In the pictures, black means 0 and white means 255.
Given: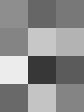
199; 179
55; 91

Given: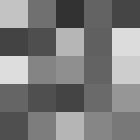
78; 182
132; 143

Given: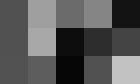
168; 13
93; 6

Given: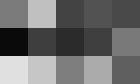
62; 43
198; 126

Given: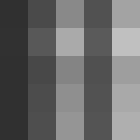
88; 170
72; 132

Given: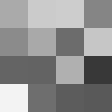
169; 108
99; 176

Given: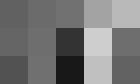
110; 51
112; 24

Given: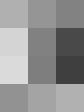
129; 73
126; 63
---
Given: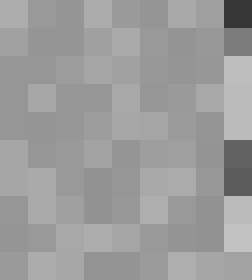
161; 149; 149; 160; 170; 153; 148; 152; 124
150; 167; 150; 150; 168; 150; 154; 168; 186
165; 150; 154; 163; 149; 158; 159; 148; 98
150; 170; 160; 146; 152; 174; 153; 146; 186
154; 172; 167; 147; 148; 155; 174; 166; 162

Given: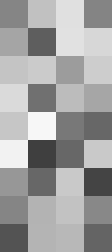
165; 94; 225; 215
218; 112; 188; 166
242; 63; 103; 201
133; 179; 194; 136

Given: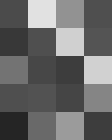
56; 79; 208; 84
79; 82; 69; 133

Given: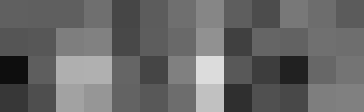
85; 87; 126; 129; 72; 93; 105; 145; 64; 101; 98; 112; 110
55; 78; 162; 150; 99; 88; 109; 193; 47; 80; 72; 126; 128

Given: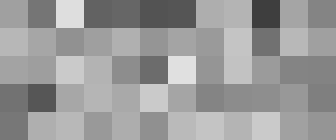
183; 166; 145; 159; 176; 149; 164; 154; 196; 113; 184; 160
114; 86; 167; 181; 169; 202; 165; 132; 140; 142; 152; 127

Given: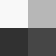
49; 70
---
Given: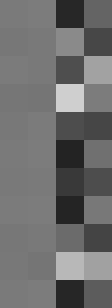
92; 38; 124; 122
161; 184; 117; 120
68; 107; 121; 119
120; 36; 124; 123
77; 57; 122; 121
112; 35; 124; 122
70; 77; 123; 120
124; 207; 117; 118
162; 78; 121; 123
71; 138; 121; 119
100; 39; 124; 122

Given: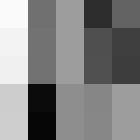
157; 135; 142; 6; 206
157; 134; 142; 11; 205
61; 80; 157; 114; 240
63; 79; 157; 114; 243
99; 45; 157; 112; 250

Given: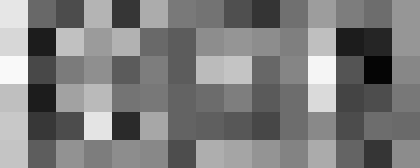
140; 53; 100; 171; 131; 148; 165; 174; 77; 136; 141; 125; 146; 93; 196
106; 109; 76; 137; 109; 71; 87; 95; 99; 167; 42; 228; 76; 55; 200
120; 77; 68; 218; 109; 90; 126; 108; 99; 120; 116; 186; 162; 28; 191
135; 5; 84; 245; 133; 103; 196; 187; 92; 125; 91; 143; 123; 72; 249
150; 37; 28; 191; 127; 141; 149; 141; 92; 105; 178; 155; 193; 28; 215
150; 109; 125; 157; 112; 52; 79; 115; 121; 172; 54; 180; 76; 104; 230

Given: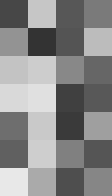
134; 78; 170; 232
85; 128; 206; 96
159; 58; 201; 110
88; 64; 224; 217
102; 136; 205; 195
188; 84; 51; 147
122; 87; 198; 71

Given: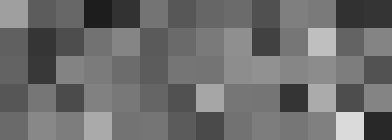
40; 218; 128; 118; 125; 114; 74; 91; 117; 115; 170; 125; 136; 106
132; 77; 171; 52; 117; 118; 166; 81; 101; 120; 129; 75; 118; 86
82; 125; 140; 134; 145; 141; 116; 117; 92; 108; 123; 131; 56; 99
132; 99; 191; 118; 65; 143; 122; 106; 90; 133; 114; 77; 53; 96
52; 49; 122; 127; 80; 107; 102; 87; 116; 50; 29; 103; 92; 159

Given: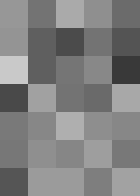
162; 126; 155; 155; 85
120; 158; 134; 143; 119
135; 142; 175; 135; 121
168; 106; 115; 161; 73
57; 136; 117; 95; 201
84; 115; 75; 95; 148
107; 143; 170; 115; 151

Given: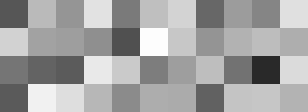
179; 198; 196; 97; 171; 173; 139; 183; 222; 241; 90
219; 41; 114; 190; 158; 125; 202; 233; 91; 99; 117
174; 189; 178; 148; 199; 253; 80; 143; 158; 162; 210
224; 133; 156; 103; 211; 191; 122; 226; 149; 186; 86

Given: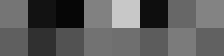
97; 123; 92; 111; 114; 82; 48; 95
131; 103; 14; 200; 129; 6; 18; 117

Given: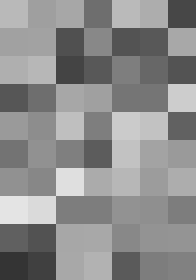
129; 125; 90; 178; 168; 64; 52
148; 147; 136; 168; 167; 82; 96
125; 143; 146; 125; 125; 218; 228
173; 156; 183; 171; 223; 135; 145
154; 163; 194; 92; 127; 145; 115
97; 194; 203; 126; 191; 141; 154
205; 117; 117; 160; 167; 110; 86
83; 103; 126; 88; 68; 183; 175
168; 88; 83; 136; 80; 162; 161
71; 173; 186; 110; 167; 159; 185
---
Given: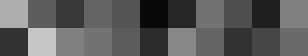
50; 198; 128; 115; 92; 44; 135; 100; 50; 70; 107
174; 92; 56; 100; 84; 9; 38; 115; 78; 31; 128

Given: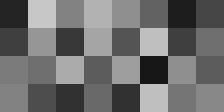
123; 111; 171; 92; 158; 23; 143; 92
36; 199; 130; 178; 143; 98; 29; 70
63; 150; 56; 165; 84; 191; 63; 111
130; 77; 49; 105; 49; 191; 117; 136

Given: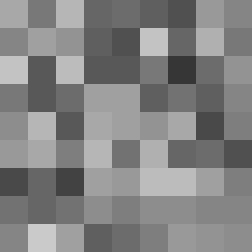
195; 88; 188; 88; 88; 120; 54; 108; 147
168; 120; 182; 102; 108; 95; 80; 153; 133
133; 202; 160; 95; 108; 126; 153; 147; 141
133; 160; 147; 95; 80; 195; 102; 176; 120
153; 168; 126; 182; 114; 176; 102; 108; 80
114; 102; 114; 141; 126; 141; 141; 133; 133
120; 88; 108; 160; 160; 95; 114; 95; 133
141; 182; 88; 168; 160; 147; 168; 73; 126
73; 102; 66; 160; 153; 188; 188; 160; 126

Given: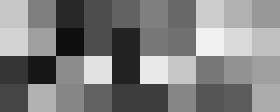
53; 22; 140; 226; 34; 233; 198; 119; 146; 159
69; 177; 134; 98; 61; 61; 134; 85; 92; 171
198; 127; 40; 77; 98; 127; 104; 204; 177; 152
211; 159; 14; 77; 34; 119; 112; 240; 218; 192

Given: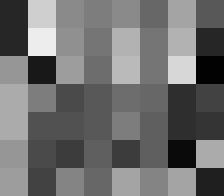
150; 24; 157; 109; 186; 117; 215; 2
38; 237; 144; 117; 178; 117; 178; 38
38; 207; 138; 125; 138; 103; 164; 88
157; 66; 132; 103; 164; 132; 164; 31
171; 81; 81; 88; 125; 95; 46; 52
171; 125; 74; 88; 109; 103; 46; 66
150; 74; 60; 95; 60; 95; 10; 171

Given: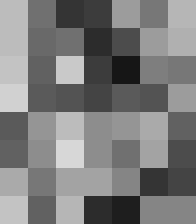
97; 141; 215; 141; 112; 163; 76
195; 97; 201; 60; 22; 126; 119
90; 149; 188; 141; 149; 170; 97
195; 97; 182; 44; 30; 133; 133
170; 119; 163; 163; 133; 52; 68
188; 105; 112; 44; 76; 156; 176
209; 90; 83; 68; 90; 83; 156
188; 112; 52; 60; 156; 119; 182

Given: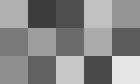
142; 98; 200; 72; 228
121; 157; 105; 170; 92
176; 60; 79; 192; 149
